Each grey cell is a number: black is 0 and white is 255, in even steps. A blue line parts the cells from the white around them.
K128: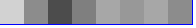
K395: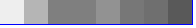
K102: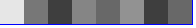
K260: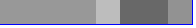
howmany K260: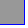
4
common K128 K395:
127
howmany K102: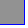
1
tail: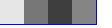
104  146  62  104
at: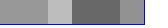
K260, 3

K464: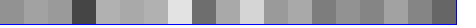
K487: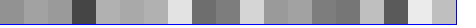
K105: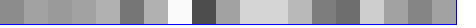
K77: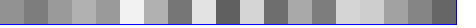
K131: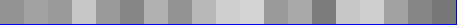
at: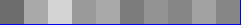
K464, 9
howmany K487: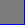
2
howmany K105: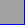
5
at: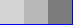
K105, 12
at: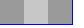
K131, 3
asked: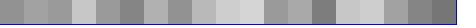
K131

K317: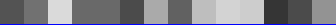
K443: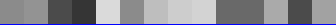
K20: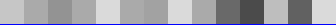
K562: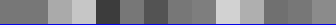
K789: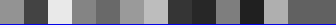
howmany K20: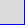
3
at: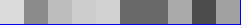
K443, 5
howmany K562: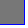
5
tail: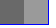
190  53  39  126  32  176  97  97
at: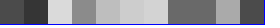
K443, 3
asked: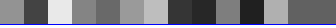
K789

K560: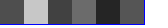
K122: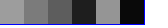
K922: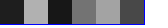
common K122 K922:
30
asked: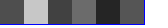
K560

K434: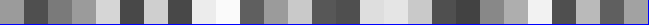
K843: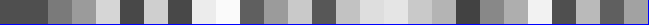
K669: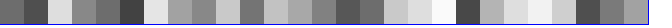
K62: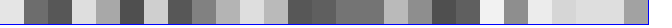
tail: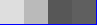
116  116  186  142  79  95  242  142  236  214  222  222  162
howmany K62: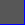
3
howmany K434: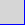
1
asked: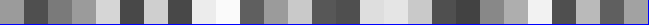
K434

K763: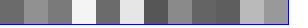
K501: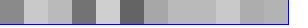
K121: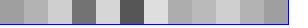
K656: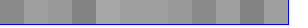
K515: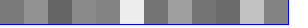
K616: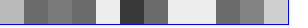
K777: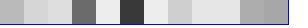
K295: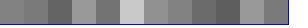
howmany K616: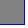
1
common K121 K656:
159
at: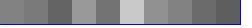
K295, 1
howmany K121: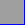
2
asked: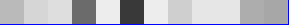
K777
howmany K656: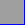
5
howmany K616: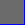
4

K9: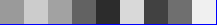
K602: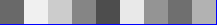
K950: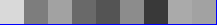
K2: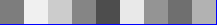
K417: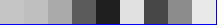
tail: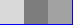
105  84  140  57  170  162
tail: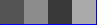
162

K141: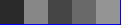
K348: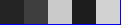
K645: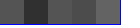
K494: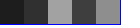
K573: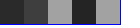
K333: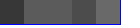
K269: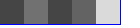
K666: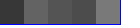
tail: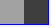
142
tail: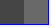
148
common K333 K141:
105
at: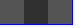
K645, 1
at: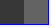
K666, 1

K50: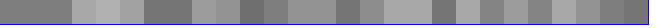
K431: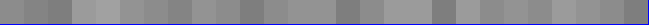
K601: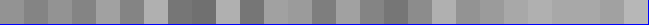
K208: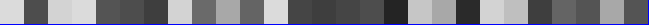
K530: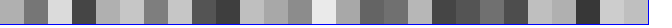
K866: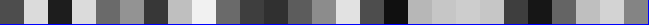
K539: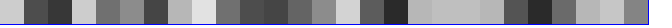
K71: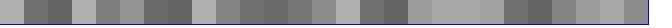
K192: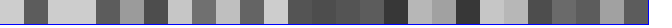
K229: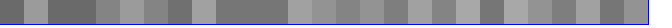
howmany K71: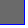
2
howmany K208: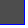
3
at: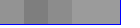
K431, 14
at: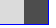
K208, 1

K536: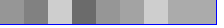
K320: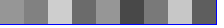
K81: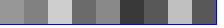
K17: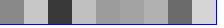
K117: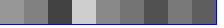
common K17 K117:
137
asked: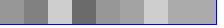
K536

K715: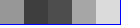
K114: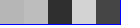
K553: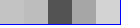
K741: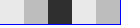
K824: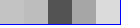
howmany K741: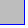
2
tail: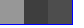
166  219
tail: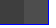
166  219
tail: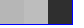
211  69

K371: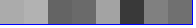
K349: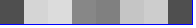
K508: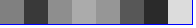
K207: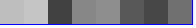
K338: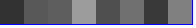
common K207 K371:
112
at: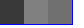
K371, 6
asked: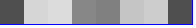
K349
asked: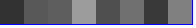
K338

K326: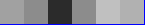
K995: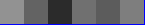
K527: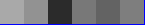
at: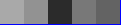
K527, 1
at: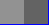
K995, 1
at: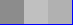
K326, 4
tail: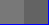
126
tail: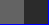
112  92  126
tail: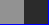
120  99  126
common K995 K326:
43

